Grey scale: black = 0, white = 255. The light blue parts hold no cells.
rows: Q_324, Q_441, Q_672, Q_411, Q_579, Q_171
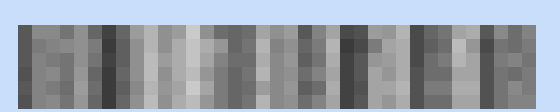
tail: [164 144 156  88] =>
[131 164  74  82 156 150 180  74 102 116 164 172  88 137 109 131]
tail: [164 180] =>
[ 82 123 123 172 172  82 116 137 123]
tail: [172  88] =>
[137 109 131]
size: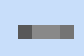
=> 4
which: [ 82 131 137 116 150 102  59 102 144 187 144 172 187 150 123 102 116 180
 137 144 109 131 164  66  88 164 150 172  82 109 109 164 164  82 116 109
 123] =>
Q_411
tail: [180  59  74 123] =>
[164 172  74  95 109 187 150  74 116 109 123]

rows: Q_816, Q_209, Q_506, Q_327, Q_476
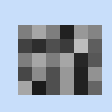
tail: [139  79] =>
[152  33 146]
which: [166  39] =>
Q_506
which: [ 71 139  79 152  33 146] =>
Q_327
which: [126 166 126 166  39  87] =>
Q_506

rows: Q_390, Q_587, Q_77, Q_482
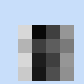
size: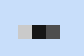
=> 3
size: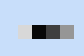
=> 4
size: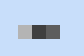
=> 3
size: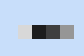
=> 4

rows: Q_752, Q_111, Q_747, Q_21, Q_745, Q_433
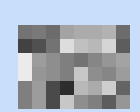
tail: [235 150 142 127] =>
[199 142 134 156]
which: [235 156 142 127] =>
Q_747
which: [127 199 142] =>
Q_21
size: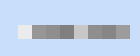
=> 8
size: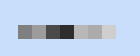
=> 7

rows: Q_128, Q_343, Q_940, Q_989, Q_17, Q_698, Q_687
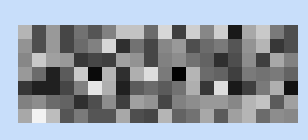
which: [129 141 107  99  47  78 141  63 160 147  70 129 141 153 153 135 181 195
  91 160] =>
Q_698
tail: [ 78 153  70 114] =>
[ 85 129 195 195 107 215  63 207 135 207  25 168 201 122  78]
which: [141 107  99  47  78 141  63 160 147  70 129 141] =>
Q_698
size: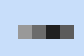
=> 4
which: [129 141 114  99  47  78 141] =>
Q_940
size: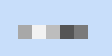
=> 5

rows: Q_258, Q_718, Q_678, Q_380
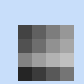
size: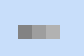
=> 3
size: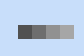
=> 4

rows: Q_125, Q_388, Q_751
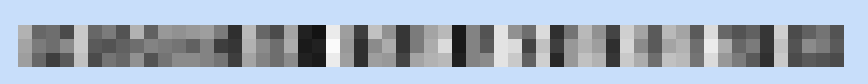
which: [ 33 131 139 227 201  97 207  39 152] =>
Q_751
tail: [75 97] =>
[116  83]

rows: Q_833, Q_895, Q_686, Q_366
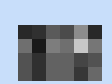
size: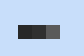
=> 3
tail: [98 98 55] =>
[104]
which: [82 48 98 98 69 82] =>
Q_686
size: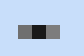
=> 3

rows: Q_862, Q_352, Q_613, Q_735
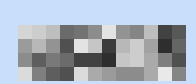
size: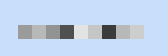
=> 9
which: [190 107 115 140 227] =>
Q_862
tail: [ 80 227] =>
[198  59 184 205 162  46 101]

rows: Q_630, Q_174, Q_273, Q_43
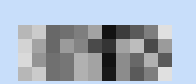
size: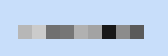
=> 9
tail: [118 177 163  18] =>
[140 104 177  90]
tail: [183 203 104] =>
[112 126 163  18  60  90 126 224]
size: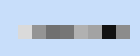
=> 8

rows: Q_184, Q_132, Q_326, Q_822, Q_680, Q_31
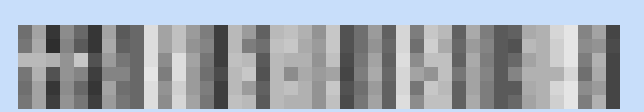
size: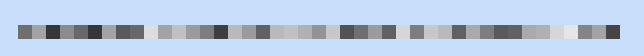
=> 43
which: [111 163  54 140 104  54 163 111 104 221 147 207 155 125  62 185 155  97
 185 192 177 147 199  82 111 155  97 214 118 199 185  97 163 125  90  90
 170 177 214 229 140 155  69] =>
Q_680
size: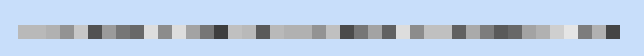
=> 43
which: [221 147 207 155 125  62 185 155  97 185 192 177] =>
Q_680
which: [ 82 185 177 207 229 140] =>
Q_132
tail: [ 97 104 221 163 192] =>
[147 132  62 185 125 111 192 199 170 155 199  82 111 147 104 214 111 207
 170 104 155 132  90  82 185 177 207 229 140 147  75]
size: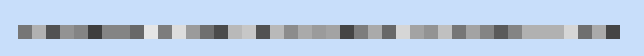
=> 43

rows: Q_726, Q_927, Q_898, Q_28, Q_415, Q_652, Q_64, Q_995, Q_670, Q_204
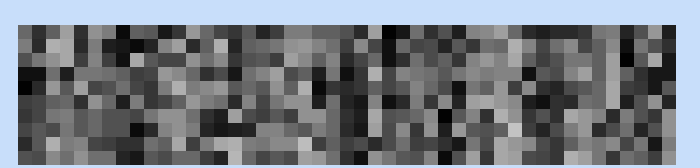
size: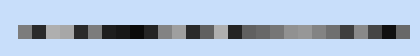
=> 28
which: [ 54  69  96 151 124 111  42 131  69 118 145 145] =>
Q_652
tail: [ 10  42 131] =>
[145 124  36  23  30  36 131 131 104  88 124 104  42  23 159  75 137  54
 145  30 151  88  81  96 195  62  36  75 124 151  42  75 111  36  81 145]
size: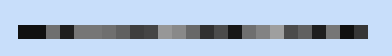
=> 25
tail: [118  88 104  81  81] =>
[ 10  42 131 145 124  36  23  30  36 131 131 104  88 124 104  42  23 159
  75 137  54 145  30 151  88  81  96 195  62  36  75 124 151  42  75 111
  36  81 145]
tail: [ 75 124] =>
[151  42  75 111  36  81 145]

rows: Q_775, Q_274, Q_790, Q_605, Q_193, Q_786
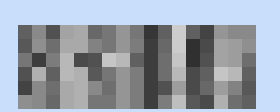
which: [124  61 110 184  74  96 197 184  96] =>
Q_605
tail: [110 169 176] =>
[137 110 149 124  61  81 157  74 104 157 130  88]
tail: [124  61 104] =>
[204  48  74 163 157 143]
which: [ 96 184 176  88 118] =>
Q_605

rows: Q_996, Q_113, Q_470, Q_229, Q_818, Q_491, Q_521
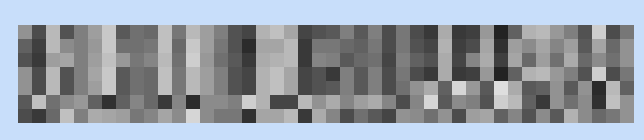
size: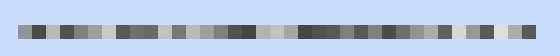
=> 37
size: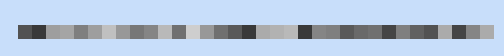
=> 34
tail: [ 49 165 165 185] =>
[ 57 171 133  76 112  89  69 146 139 112 146  76 158 165  97 133  82 139
  89 178 139 105 119 146]
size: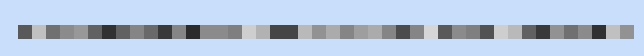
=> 44

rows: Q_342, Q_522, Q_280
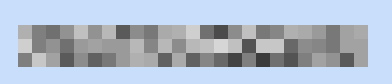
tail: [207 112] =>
[ 75 140 192 120 134 176 170 154 120 162 170]
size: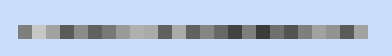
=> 25
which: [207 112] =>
Q_342
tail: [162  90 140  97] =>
[120 154 176 170  97 170  97 134 104  67 127  59 112  83 127 162 146  90
 162]
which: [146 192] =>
Q_342
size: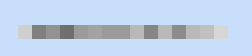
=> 15

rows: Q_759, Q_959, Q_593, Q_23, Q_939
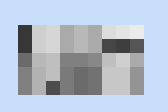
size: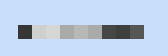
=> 9
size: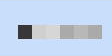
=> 6
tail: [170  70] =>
[62 85]
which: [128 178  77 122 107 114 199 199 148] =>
Q_939
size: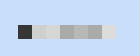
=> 7

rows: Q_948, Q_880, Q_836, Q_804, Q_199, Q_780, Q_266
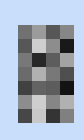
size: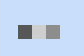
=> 3
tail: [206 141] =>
[25]

